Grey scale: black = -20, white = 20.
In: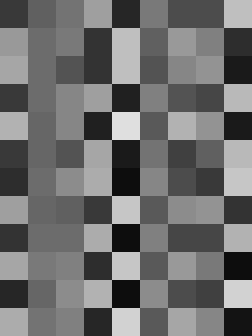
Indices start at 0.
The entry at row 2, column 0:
6
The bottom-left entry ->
7
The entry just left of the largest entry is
-15
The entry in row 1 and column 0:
4
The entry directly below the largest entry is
-16
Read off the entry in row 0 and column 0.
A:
-11
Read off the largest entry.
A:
15
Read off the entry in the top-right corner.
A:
10
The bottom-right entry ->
-17
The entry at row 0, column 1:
-5
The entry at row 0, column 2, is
-2
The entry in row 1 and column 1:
-3
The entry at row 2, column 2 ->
-7

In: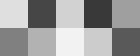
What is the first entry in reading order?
15
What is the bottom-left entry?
0
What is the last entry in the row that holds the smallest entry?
5

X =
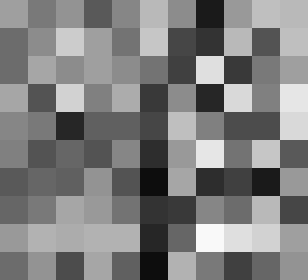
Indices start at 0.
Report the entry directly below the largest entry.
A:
-1
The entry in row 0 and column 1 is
-1
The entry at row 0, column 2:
3
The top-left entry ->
5
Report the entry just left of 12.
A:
2
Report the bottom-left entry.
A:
-3
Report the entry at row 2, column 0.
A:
-3
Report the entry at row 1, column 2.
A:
12
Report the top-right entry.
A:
9
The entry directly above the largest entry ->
1
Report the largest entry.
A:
19
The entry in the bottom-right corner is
3
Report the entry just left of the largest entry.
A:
-4
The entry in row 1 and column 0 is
-3
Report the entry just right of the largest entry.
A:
15
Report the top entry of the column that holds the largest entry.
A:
-16

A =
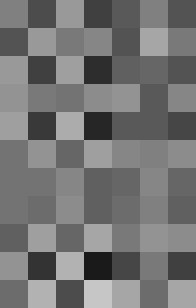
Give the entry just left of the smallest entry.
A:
8
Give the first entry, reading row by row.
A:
0
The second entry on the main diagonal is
4
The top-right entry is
-7
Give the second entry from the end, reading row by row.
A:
-3
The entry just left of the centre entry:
-4
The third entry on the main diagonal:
5
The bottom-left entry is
-3
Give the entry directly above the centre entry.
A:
-14
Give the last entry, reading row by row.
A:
6
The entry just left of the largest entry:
-8
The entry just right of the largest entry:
6
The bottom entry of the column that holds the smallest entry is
11
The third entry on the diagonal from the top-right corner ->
-5
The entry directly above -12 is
5
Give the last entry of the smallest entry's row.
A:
-10
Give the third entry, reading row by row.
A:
4
